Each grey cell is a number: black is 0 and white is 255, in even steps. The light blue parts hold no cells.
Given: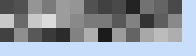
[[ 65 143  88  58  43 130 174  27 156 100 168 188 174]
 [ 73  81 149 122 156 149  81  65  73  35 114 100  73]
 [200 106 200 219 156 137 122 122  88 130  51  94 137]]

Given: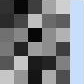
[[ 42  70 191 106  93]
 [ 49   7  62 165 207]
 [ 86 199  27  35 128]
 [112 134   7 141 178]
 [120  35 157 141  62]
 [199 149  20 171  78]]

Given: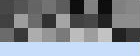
[[ 65 157 107  49 165  65  71  34 141 141]
 [ 71  84 100 114  92  14 128  14 128 135]
 [107  57 173 149 122 188 157 195  34  57]]

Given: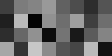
[[ 31 186   4 145 110 159  63 110]
 [ 45 103 145  12 116  25  91 132]
 [ 63 124 132 153  97  77  45  84]
 [167  51 199 139  84  70 186  18]]

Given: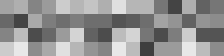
[[104  68 169 125 110 125 110 110  84  92 110 163 148  98 148 140]
 [132 188  76 104 155 212  98  76 188 212 118  76 125 204  84  84]
 [163 175 132 155 204 182 196 175 224 182 182 118  68 175  98 118]
 [204 232 140 169 224 182 148 132 232 188  62 155 155 232 188 140]]

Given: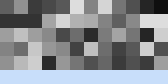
[[ 51  51  51 164 213 177 171 131  95 137 221 221]
 [ 95 145  59  73  88 221 131 213 117  80  37  15]
 [131 109 199 151 137  66 192 109  66  88 206  80]
 [145 185 206  43 151 117  80 102  59  80  59 158]
 [158 192 158 137  73 109  43 123 164 117  37 206]]

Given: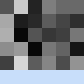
[[ 63 214  92 133  76 147]
 [ 84 202  35 126 105 105]
 [141 154   8 119  99  21]
 [168  29  41  92  69  47]
 [175   8  84  55  63 119]]

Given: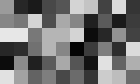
[[ 12 140  32  91 169  85  19 225  99 175]
 [ 39  45 113 181 134   4  60 126  45 219]
 [134 120 212  78 169 134  32  91  26  60]
 [155  39  26  72  85 212 196  66 219  53]
 [225 162  99 126  72 107  53 204 189 107]
 [231 231 120 181 181 212  12  39 147  66]]
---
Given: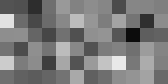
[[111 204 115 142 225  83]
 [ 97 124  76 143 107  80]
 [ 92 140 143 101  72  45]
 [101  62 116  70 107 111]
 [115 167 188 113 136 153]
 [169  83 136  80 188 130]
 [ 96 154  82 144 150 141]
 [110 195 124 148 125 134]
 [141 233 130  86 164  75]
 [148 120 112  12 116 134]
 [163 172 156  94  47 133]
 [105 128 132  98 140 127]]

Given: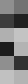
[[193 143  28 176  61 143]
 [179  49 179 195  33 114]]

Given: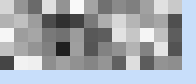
[[ 69 193 246 178 214]
 [242 168 157 192 148]
 [239 148 166 157 106]
 [142 128 121  75 223]
 [161  32 113  48 147]
 [145 159 156  66 249]
 [133  85  88 122 164]
 [149 130  93 174 112]
 [ 97 146 226 215 138]
 [222 179 198 181 127]
 [ 92 130 245 155 161]
 [147 228 191 166 225]
 [142  83  93  79 201]]

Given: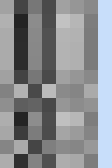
[[173 133 167 174 143 130 161 171 171 171 177 162]
 [ 48 170  60  36  94 178  67  44  44  43  35  68]
 [131  69 124 141  99  73 119 135 136 137 140 119]
 [ 80 127  76  77  72 187  74  81  81  81  76  74]
 [173 138 165 192 150 138 161 179 179 180 194 161]
 [168 134 155 183 140 133 150 176 176 178 182 150]
 [124 152 133 125 146 170 137 123 123 123 125 137]]

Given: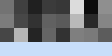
[[ 70 124 115]
 [181  71  64]
 [ 36  50  32]
 [101  97  59]
 [ 50  90  55]
 [127 185 220]
 [122  41  12]
 [ 92 133 143]]

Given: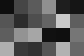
[[175  94  85  14]
 [ 57 147  44  70]
 [ 49 166  78  91]
 [ 85  17 100 144]
 [178  15 202  30]
 [103 118  94  21]]

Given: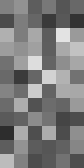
[[188  93  45  90 107 132 105 113 157 176  75 129]
 [129 147 172  98 173 109  59 160 145 125 125 146]
 [ 76  92  78 140  82 204 102 221 160 168 102  93]
 [ 88  86 172 115 108  99 210 100  94  93  58 120]
 [114  97  76  69 101 170 178 142 169 227  88  85]
 [ 77 134 143  77 154 168 114 167 194 154  51 104]]

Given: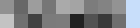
[[195 145]
 [112 103]
 [ 65 157]
 [123 118]
 [124 170]
 [ 33 164]
 [ 82 124]
 [ 57 131]
 [111 147]]

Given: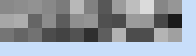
[[117 167 137]
 [101 173 141]
 [114 101 146]
 [ 76 140 136]
 [ 67  92 123]
 [ 82 143 184]
 [ 47 148 129]
 [ 94  80  87]
 [179  75 156]
 [ 76 155 190]
 [ 77 152 219]
 [180  71 134]
 [160  26 150]]
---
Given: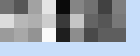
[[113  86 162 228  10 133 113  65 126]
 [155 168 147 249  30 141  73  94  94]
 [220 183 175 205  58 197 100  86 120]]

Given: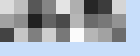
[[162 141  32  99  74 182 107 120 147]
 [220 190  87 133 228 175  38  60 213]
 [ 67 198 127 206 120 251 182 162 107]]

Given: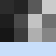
[[ 44  36  89 203]
 [ 22  60 175 133]
 [ 30  74 195 111]]

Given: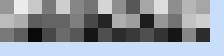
[[121  93   9  72 107  87  21  79  44  57  79  51  21 134  44]
 [188 174  93 100 100 127  72  37 174 158  29 150 115 194 206]
 [150 236 200 121 206 134 115 213 142  87 166 220 142 182 166]]

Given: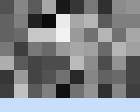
[[120  62 120 106 154 167 160 106 181 160]
 [174  90  68  76  76 187 140  76 147  68]
 [ 98 106 199 199 242 154 113 181 113 167]
 [ 98 127  32  10 234 167 181  90 127 127]
 [ 82 134  90 167  24  54 120  48 140 147]
 [ 54 154  68  82 113  40 134  98 106  68]
 [ 62 193  90 127  17 113 147  48 134  62]]

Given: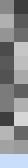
[[136  61]
 [176  89]
 [123  95]
 [182 102]
 [148 108]
 [162 155]
 [ 82 169]
 [123 176]
 [ 89 190]
 [ 75 198]
 [ 61 214]]
